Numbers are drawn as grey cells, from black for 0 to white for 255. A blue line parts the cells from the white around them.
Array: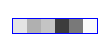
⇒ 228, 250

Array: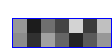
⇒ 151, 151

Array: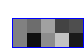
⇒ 129, 26

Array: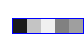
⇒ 27, 159

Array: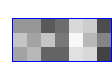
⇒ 151, 66

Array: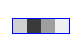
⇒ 208, 239
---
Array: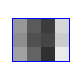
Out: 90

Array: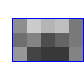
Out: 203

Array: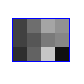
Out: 110

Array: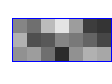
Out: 111

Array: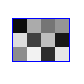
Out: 171

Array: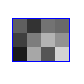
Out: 51

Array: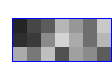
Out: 70
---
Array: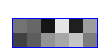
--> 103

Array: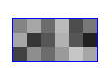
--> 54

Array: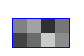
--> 162

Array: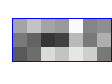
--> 99

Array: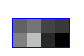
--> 117

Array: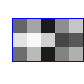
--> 249

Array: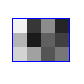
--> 27

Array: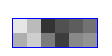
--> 187

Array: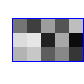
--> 230
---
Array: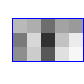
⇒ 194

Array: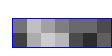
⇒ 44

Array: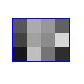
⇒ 139

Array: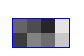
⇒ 109

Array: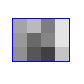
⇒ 134

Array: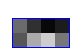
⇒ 205

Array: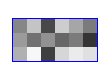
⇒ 123

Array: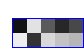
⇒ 194

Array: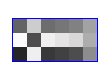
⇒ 216
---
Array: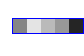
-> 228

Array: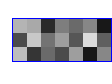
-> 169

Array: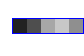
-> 78

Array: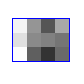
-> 149

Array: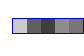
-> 96

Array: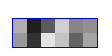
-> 30

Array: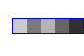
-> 122

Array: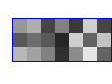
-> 174

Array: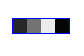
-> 115
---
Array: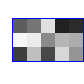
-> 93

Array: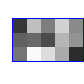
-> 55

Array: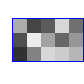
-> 172

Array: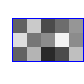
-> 98

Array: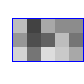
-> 189

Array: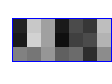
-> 35
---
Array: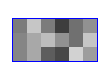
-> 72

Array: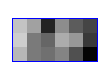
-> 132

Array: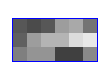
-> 64

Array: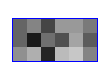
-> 187

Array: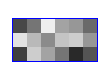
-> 117

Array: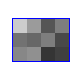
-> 144

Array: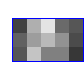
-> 128

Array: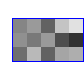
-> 98

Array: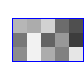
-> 172
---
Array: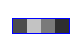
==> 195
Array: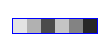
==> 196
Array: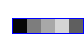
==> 168
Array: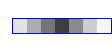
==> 139
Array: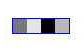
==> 228
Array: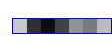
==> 145
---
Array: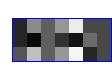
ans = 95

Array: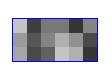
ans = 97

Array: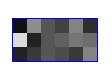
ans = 86

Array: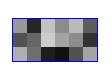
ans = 29

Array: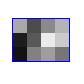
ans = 157

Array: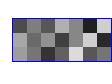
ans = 52

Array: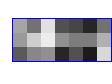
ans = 144

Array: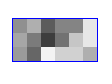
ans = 243
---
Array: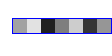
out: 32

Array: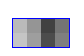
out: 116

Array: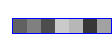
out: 77

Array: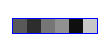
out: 45

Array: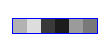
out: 221

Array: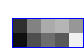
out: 15

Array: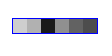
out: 177
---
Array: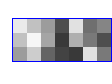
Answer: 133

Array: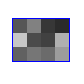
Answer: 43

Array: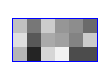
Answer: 107

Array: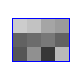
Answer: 155

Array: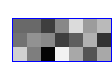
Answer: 186

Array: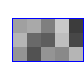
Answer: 60

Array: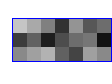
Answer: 109
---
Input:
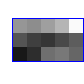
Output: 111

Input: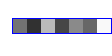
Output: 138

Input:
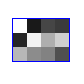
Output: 140

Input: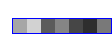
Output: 70

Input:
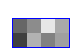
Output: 178

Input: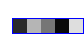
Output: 118

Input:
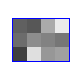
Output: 223

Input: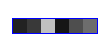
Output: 22

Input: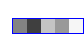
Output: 196

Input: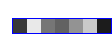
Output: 147
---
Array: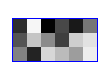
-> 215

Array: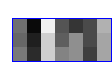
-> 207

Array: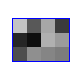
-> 133

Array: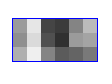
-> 132

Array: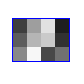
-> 72

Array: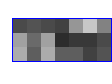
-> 172

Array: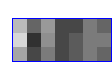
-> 123

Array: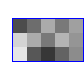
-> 55

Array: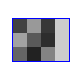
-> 131
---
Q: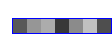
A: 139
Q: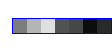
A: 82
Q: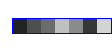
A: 108
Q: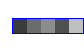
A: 108
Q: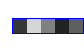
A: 95
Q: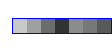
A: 120
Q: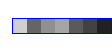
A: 101
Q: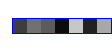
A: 92
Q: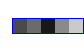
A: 107
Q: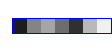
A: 132
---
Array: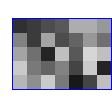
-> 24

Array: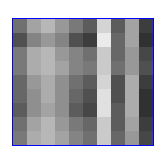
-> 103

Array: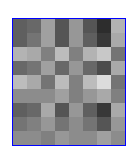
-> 140

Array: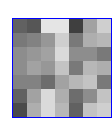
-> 97

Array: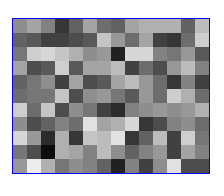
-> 225

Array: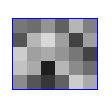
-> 97
